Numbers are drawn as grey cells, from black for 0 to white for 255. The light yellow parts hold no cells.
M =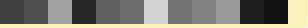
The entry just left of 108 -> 96
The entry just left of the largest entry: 108
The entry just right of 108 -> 210
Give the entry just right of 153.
30

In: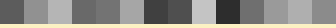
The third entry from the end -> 154
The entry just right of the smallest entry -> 110
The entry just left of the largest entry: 78
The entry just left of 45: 196
